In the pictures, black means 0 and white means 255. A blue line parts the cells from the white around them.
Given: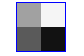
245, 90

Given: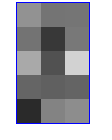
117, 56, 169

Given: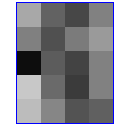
129, 123, 92, 200

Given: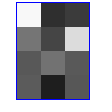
59, 69, 88

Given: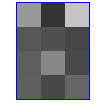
196, 80, 94

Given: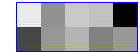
2, 130

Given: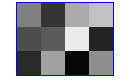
193, 235, 161

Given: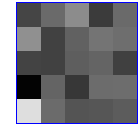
106, 116, 94, 100, 222
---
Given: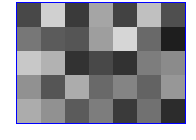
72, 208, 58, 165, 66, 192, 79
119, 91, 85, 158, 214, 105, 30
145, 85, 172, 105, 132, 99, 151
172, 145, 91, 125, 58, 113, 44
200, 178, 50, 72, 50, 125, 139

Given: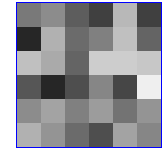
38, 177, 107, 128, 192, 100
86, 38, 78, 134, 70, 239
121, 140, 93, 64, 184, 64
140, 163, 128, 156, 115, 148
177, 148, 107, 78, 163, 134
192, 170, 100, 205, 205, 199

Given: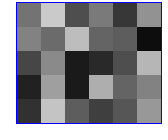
33, 159, 26, 174, 100, 130
49, 196, 93, 63, 86, 152
70, 138, 26, 41, 78, 182
115, 202, 78, 122, 55, 146
130, 107, 189, 100, 93, 13

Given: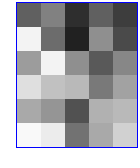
96, 129, 46, 96, 61
156, 243, 143, 89, 135
169, 149, 81, 177, 185
223, 193, 185, 121, 162
243, 108, 33, 143, 74
249, 236, 114, 169, 209

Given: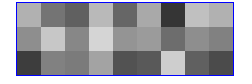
61, 129, 123, 163, 82, 89, 206, 96, 75
142, 199, 135, 213, 148, 155, 109, 142, 129
177, 116, 96, 185, 102, 169, 53, 192, 177

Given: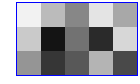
149, 54, 88, 180, 73
202, 20, 114, 42, 215
242, 187, 135, 228, 168

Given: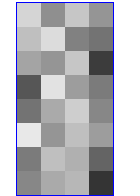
86, 226, 157, 123
115, 170, 206, 135
123, 191, 176, 100
135, 170, 183, 52
164, 149, 198, 60
191, 220, 129, 115
213, 143, 198, 149
232, 149, 191, 157
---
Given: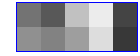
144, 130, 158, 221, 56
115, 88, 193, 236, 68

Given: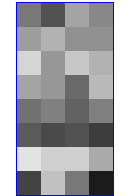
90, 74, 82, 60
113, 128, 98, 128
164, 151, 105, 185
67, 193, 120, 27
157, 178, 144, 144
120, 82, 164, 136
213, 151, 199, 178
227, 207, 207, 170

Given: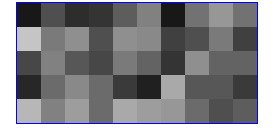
24, 79, 45, 52, 93, 129, 24, 114, 151, 114
71, 129, 87, 71, 122, 99, 52, 143, 99, 99
39, 107, 137, 107, 58, 32, 169, 87, 87, 58
197, 122, 143, 79, 143, 137, 64, 79, 122, 64
183, 129, 157, 107, 169, 157, 151, 107, 79, 93

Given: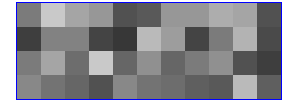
136, 115, 102, 81, 136, 115, 109, 95, 89, 186, 95
123, 165, 109, 201, 102, 144, 102, 123, 144, 81, 62
62, 130, 130, 68, 55, 186, 157, 68, 123, 179, 74
123, 201, 165, 151, 81, 89, 151, 151, 173, 165, 81

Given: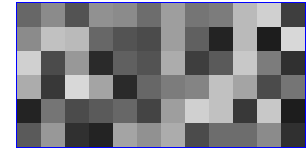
90, 152, 48, 35, 164, 145, 172, 75, 109, 109, 139, 48
35, 117, 75, 90, 103, 68, 158, 208, 193, 56, 200, 29
103, 139, 83, 145, 139, 109, 158, 117, 124, 186, 208, 62
208, 75, 152, 42, 96, 83, 172, 62, 90, 200, 124, 48
139, 193, 186, 103, 83, 75, 158, 96, 35, 186, 29, 216
172, 56, 216, 164, 42, 103, 124, 132, 193, 164, 75, 117

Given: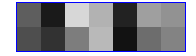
78, 50, 125, 185, 18, 109, 131
94, 26, 215, 178, 34, 159, 146

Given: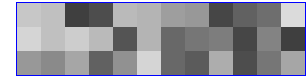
199, 192, 63, 77, 186, 180, 158, 152, 70, 97, 110, 219
152, 138, 166, 97, 145, 213, 104, 91, 173, 77, 118, 166
213, 192, 205, 186, 84, 180, 104, 118, 125, 70, 131, 63

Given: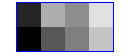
1, 87, 127, 196
36, 174, 141, 224

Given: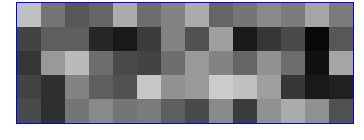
192, 117, 87, 101, 171, 109, 131, 171, 101, 117, 137, 123, 165, 123
67, 94, 94, 39, 25, 60, 131, 81, 159, 25, 54, 74, 9, 87
74, 47, 117, 137, 117, 123, 94, 74, 137, 60, 145, 171, 145, 81
67, 47, 131, 94, 81, 198, 145, 153, 204, 192, 159, 54, 25, 33
54, 153, 186, 109, 74, 67, 109, 153, 131, 101, 145, 109, 17, 165
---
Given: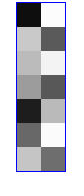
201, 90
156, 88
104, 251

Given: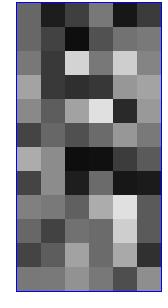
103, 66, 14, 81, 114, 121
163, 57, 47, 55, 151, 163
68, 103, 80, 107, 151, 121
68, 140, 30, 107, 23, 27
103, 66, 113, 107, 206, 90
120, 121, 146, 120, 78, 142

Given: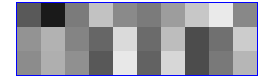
147, 178, 132, 102, 218, 107, 189, 76, 112, 204

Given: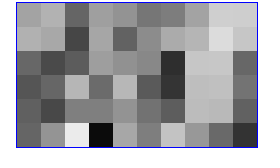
177, 168, 70, 166, 98, 140, 171, 181, 220, 198
85, 102, 182, 107, 183, 90, 52, 190, 192, 115
101, 148, 235, 11, 167, 126, 195, 152, 105, 51

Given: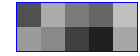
155, 137, 64, 32, 167

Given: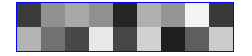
180, 113, 72, 232, 70, 209, 30, 94, 204

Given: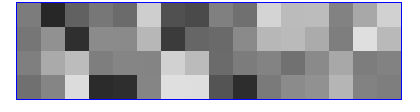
118, 145, 47, 139, 138, 183, 59, 102, 106, 138, 183, 186, 171, 126, 223, 185
112, 133, 220, 43, 46, 133, 223, 222, 84, 45, 122, 139, 145, 181, 130, 126
